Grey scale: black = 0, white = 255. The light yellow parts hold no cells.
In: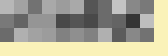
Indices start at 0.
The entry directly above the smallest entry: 136
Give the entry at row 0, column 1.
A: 162
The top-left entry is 183
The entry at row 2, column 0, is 107
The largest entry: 196
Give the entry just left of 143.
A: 129
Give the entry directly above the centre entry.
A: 169
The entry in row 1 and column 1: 100
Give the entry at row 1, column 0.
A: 121
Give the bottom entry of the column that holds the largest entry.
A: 92

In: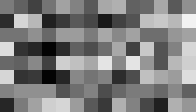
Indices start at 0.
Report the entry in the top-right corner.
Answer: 144
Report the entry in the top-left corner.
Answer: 123
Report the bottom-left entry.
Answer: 38
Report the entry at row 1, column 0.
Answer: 44
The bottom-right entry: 150
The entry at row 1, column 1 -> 214
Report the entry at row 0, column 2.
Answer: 65
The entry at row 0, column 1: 97
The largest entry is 242
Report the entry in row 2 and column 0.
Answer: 116
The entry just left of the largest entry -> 184
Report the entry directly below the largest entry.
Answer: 162
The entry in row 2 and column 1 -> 116
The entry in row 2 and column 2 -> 144

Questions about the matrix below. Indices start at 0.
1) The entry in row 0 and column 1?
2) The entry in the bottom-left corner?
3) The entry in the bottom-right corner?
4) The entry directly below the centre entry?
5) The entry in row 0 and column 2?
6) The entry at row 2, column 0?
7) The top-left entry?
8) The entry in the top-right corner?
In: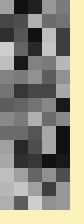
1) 17
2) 175
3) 152
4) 175
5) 33
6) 47
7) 159
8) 123

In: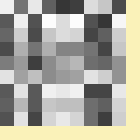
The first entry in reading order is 240
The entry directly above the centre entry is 132
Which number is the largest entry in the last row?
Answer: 232
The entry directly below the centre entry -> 154
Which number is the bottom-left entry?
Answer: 82
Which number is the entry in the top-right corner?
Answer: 75
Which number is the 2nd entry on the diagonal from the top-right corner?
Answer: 54
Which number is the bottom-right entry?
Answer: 206
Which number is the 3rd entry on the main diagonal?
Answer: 75
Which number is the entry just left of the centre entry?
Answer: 140
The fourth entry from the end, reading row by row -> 212
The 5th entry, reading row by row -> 54
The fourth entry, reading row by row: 96
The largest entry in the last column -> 246
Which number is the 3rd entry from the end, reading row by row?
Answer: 110

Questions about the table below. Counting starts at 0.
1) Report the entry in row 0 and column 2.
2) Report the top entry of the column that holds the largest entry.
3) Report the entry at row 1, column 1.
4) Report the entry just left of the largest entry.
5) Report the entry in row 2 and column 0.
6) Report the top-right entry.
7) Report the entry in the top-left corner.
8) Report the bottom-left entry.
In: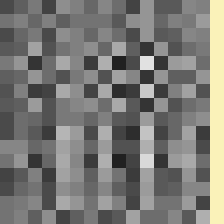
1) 121
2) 149
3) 128
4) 74
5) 74
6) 128
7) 74
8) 115

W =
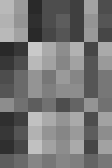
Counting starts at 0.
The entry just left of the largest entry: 55
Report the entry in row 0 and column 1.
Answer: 154
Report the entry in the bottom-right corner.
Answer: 119
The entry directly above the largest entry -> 41
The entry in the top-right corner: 77
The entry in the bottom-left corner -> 93
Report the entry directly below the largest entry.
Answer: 185
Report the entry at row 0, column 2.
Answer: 41
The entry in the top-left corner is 185
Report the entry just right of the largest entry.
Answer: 170
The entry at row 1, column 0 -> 178
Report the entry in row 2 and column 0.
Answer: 185
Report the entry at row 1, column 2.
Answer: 47
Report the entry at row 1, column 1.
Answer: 148

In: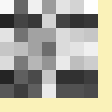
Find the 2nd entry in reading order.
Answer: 102
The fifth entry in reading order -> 227
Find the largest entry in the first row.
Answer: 254
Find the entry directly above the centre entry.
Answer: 162
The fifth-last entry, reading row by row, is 95
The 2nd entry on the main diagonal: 68
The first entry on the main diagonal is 248
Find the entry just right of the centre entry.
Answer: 219
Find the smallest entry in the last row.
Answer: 61
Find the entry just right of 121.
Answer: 182
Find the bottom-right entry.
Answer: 74
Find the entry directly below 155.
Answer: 211
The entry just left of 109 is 162
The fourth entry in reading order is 155
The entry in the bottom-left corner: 87
